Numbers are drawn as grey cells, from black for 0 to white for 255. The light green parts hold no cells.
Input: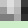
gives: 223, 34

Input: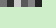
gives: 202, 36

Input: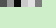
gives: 225, 11

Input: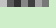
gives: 195, 50

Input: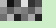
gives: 223, 19

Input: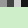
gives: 207, 22

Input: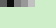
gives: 193, 13

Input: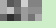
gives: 209, 48

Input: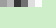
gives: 251, 55
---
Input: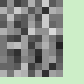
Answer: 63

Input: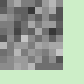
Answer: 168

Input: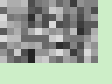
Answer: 173

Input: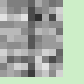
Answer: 127

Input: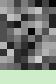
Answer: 65

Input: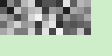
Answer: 83

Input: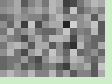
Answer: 169

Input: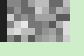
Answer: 134
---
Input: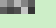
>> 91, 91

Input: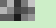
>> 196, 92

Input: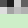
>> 96, 221

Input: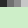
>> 199, 41

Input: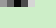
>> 213, 154

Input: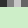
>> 101, 47

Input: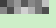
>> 192, 135

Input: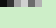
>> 179, 13

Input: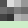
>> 151, 67

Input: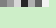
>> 243, 128
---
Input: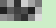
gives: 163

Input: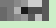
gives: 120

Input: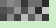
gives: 137

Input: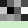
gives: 103

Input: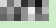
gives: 117

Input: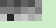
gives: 97

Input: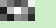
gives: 115

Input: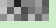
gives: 158

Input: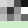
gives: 201

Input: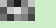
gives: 84
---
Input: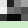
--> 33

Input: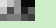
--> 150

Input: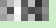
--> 188

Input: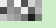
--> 85

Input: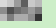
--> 94

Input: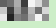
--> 244
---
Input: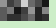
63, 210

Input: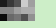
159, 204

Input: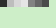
229, 229

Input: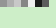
133, 238

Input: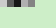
23, 203

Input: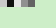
229, 229

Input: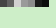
154, 209
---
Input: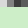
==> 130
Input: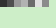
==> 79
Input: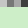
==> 119
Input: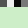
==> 239
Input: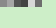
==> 166
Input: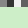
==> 52
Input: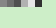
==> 109
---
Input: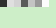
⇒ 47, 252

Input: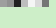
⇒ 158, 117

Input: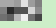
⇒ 168, 69

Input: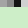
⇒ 164, 208

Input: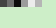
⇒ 67, 181

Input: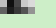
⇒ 190, 147

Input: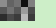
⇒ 141, 59

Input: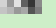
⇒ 211, 124

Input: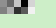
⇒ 143, 241

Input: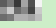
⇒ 92, 189
